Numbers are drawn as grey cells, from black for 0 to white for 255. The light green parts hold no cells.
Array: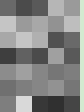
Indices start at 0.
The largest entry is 217
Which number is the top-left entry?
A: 105
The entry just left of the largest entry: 126
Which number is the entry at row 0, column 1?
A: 75
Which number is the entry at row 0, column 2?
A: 89
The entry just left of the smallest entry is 56
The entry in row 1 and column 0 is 197
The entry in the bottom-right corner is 69
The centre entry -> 75
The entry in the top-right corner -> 154

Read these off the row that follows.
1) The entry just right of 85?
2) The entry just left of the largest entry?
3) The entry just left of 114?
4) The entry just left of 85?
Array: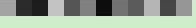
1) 128
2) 29
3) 13
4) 195

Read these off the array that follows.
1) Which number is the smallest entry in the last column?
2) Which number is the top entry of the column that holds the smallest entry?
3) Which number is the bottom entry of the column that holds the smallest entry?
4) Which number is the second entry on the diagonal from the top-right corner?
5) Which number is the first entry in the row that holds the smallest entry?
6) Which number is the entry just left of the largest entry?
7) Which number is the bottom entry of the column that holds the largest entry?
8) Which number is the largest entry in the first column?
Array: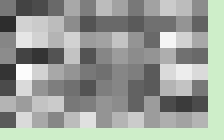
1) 75
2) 120
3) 90
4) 148
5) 45
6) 52
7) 218
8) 180

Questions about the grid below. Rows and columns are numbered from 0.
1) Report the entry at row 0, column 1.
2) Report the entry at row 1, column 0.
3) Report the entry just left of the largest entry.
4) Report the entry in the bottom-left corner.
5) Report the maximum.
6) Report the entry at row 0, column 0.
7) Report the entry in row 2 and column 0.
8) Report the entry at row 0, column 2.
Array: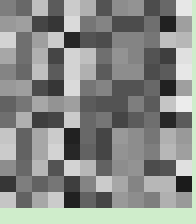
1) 104
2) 153
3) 197
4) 197
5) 236
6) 125
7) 210
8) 190

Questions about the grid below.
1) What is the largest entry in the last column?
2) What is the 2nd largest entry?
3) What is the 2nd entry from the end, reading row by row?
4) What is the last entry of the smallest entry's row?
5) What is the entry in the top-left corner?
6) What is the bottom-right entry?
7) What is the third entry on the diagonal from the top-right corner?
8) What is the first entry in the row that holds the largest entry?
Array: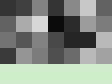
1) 185
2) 201
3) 185
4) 123
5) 51
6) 163
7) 37
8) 99

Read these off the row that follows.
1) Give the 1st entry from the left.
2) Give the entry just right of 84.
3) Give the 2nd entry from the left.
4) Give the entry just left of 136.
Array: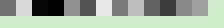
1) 114
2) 233
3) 217
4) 59

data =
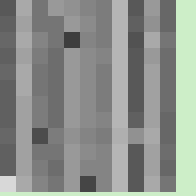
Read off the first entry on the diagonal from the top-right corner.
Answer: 103
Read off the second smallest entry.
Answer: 69
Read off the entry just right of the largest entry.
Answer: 169
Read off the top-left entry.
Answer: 88
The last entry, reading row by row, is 117
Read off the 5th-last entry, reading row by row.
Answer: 132
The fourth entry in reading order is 153
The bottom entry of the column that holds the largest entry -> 216
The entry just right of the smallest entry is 132
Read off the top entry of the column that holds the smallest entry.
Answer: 145
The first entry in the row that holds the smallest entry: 103
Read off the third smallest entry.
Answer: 76
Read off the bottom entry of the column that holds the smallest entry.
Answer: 153
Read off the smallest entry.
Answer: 61
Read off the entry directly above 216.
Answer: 96
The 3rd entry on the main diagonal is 132

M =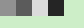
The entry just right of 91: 219
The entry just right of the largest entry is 37

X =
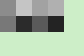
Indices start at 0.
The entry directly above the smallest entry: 176
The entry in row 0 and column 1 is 197
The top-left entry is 140
